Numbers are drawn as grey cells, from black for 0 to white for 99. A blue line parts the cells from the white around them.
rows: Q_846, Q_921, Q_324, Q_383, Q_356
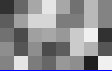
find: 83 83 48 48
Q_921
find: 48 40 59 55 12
Q_356

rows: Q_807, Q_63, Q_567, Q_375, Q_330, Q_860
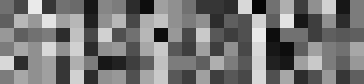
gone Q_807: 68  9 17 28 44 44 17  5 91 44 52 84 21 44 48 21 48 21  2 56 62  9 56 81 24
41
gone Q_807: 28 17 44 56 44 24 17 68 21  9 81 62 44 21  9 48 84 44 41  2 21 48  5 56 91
52
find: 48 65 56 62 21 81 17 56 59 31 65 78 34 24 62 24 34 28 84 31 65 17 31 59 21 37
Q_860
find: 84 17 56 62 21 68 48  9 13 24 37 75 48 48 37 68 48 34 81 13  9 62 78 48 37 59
Q_330
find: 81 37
Q_63

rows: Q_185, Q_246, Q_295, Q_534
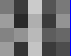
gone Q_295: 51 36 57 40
72
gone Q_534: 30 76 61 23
20

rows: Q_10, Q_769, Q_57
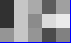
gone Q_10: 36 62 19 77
66
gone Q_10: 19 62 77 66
36
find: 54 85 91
Q_769
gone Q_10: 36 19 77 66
62

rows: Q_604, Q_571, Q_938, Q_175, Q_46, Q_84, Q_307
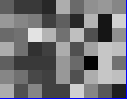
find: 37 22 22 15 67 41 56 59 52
Q_604
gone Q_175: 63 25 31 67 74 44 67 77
19
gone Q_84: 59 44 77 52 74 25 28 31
67
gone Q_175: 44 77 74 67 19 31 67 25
63
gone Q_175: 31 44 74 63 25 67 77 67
19
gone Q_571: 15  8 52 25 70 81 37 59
48

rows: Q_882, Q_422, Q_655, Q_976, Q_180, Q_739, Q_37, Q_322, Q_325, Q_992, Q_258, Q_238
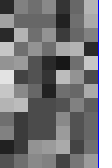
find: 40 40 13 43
Q_422
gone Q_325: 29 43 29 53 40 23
32
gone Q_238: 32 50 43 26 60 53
46
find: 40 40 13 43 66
Q_422
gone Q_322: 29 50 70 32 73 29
36
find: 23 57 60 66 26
Q_258

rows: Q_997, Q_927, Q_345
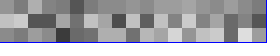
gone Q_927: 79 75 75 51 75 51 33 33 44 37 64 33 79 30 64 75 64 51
41
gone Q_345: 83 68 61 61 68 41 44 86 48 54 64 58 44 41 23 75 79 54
71
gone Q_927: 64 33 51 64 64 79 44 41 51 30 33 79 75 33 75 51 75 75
37

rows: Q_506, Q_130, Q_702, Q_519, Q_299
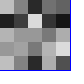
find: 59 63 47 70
Q_519
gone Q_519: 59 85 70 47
63
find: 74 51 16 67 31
Q_299

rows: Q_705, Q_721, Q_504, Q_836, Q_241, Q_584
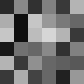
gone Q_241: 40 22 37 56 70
34
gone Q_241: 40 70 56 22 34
37
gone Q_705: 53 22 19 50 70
16
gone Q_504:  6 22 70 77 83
73
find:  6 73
Q_504

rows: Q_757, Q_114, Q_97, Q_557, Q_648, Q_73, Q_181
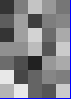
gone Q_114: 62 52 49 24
36
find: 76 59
Q_757

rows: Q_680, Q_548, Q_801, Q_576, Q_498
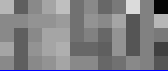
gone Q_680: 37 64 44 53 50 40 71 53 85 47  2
74
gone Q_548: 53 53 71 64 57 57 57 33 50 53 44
60

